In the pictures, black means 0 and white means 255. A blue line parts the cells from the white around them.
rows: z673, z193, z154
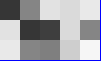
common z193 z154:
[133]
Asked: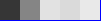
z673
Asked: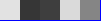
z193
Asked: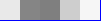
z154

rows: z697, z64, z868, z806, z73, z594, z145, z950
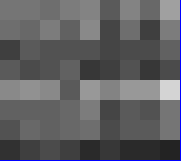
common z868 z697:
[90]
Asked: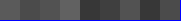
z806
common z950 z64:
[63]
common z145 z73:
[90]
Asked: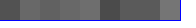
z145
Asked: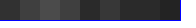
z950
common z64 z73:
[137]

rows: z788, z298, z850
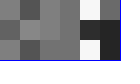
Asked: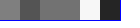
z850
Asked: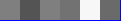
z788
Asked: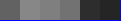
z298

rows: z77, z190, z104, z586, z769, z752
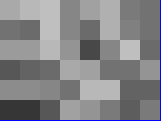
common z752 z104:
[148]
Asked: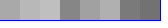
z77
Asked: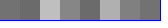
z190
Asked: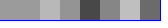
z104

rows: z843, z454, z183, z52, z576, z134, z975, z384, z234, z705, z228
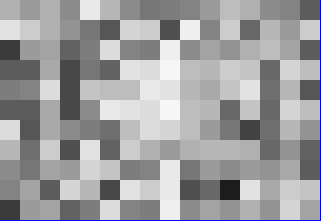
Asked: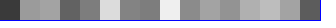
z183
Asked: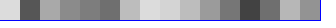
z975
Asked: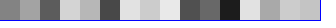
z705

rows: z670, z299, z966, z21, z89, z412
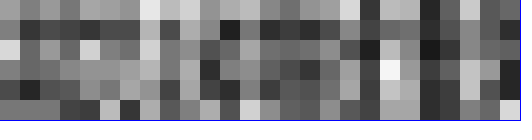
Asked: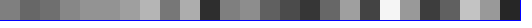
z21
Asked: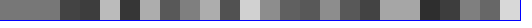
z412
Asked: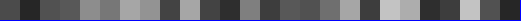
z89
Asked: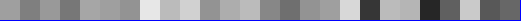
z670

